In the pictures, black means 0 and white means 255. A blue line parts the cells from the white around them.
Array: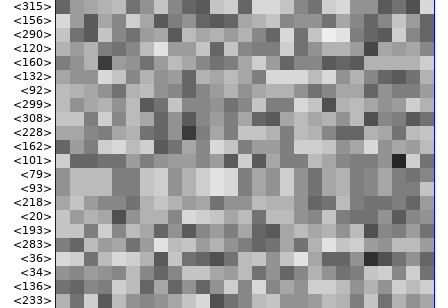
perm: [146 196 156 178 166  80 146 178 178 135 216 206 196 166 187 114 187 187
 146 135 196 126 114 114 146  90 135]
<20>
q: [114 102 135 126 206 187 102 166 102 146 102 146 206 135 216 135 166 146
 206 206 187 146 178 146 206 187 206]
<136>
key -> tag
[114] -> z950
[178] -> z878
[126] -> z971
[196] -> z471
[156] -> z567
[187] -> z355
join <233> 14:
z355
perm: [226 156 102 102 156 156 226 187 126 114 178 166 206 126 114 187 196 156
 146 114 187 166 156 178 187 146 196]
<283>
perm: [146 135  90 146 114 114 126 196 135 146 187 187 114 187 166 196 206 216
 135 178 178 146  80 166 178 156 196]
<20>

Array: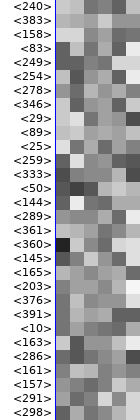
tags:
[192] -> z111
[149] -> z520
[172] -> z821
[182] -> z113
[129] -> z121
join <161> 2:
z113
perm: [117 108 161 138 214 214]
<158>

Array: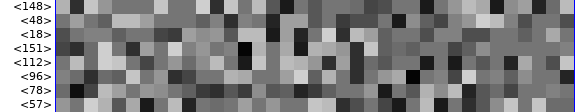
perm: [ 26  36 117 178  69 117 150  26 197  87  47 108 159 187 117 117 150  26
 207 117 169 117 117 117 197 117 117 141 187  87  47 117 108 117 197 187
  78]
<148>
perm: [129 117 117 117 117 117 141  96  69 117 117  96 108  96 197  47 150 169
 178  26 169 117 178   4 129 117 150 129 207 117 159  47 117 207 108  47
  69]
<151>
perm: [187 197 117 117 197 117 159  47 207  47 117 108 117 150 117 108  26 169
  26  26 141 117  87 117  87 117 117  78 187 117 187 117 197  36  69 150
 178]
<148>
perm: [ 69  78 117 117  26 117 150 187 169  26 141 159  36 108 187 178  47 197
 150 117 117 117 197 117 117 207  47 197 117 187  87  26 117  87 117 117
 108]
<148>
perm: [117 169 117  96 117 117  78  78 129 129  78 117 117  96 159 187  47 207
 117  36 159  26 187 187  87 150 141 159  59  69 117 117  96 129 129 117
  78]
<18>
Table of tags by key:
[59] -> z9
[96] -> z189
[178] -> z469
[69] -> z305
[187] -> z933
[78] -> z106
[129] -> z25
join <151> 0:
z305
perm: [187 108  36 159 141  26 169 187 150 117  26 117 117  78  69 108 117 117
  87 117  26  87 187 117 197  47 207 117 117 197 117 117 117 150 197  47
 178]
<148>

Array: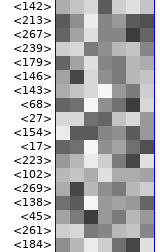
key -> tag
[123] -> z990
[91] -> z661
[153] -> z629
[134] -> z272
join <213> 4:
z629
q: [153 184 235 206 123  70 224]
<223>
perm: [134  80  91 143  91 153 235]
<213>

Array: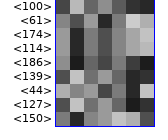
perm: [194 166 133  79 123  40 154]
<174>
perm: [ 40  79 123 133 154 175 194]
<150>
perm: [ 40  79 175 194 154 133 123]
<150>

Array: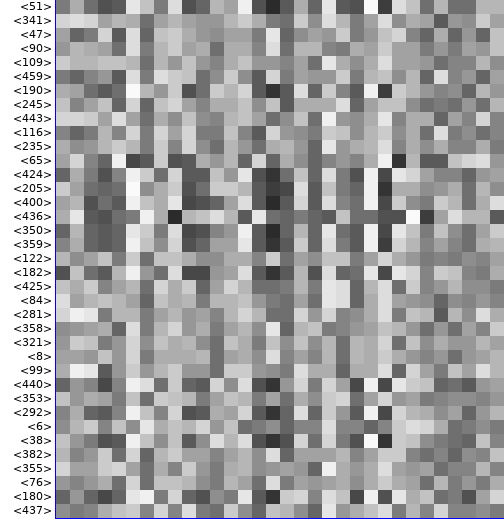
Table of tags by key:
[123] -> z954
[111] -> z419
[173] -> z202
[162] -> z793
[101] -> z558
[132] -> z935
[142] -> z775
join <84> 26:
z775
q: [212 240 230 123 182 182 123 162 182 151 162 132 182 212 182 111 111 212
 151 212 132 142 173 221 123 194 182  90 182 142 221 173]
<281>
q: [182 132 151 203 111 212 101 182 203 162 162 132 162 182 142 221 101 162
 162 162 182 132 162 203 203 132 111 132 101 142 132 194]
<382>
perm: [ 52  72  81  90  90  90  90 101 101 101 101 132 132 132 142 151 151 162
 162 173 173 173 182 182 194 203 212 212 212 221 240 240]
<292>
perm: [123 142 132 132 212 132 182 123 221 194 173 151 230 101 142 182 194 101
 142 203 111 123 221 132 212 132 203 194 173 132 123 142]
<437>
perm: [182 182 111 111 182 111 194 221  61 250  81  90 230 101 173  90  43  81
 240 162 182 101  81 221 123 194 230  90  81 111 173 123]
<51>

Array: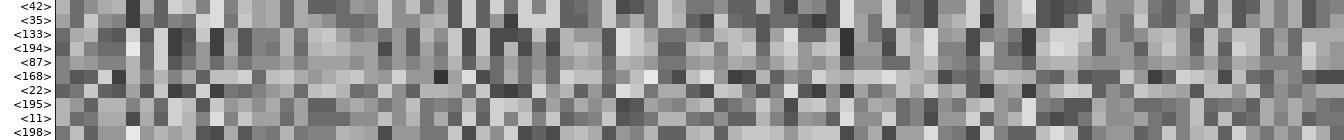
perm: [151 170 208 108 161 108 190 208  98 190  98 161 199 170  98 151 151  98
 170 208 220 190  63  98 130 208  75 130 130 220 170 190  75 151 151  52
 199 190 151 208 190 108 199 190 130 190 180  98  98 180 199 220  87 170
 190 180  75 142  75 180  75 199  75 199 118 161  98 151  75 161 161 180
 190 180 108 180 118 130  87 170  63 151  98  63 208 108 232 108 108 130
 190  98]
<194>
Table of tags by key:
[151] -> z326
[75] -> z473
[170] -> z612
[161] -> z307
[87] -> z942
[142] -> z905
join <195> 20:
z326
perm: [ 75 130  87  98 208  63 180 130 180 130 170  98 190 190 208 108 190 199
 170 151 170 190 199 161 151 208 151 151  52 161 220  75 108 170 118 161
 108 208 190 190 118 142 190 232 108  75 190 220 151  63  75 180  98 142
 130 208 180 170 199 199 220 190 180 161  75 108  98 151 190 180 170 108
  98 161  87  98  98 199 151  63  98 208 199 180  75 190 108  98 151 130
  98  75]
<168>

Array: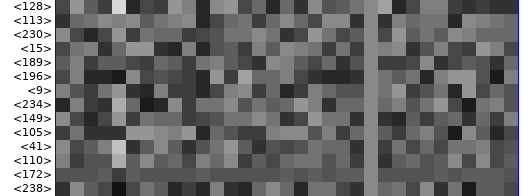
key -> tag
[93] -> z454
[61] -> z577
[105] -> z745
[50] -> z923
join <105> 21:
z745
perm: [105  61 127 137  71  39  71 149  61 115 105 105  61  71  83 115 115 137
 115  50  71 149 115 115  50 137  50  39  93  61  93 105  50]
<149>
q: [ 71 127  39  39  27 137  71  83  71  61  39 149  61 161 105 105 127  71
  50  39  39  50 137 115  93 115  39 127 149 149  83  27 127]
<196>

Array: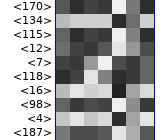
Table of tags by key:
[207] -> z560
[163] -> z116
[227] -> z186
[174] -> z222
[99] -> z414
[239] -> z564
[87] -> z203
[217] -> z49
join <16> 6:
z49
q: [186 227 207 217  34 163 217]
<16>
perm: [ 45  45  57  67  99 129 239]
<115>
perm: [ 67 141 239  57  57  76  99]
<98>
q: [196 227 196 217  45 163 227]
<4>

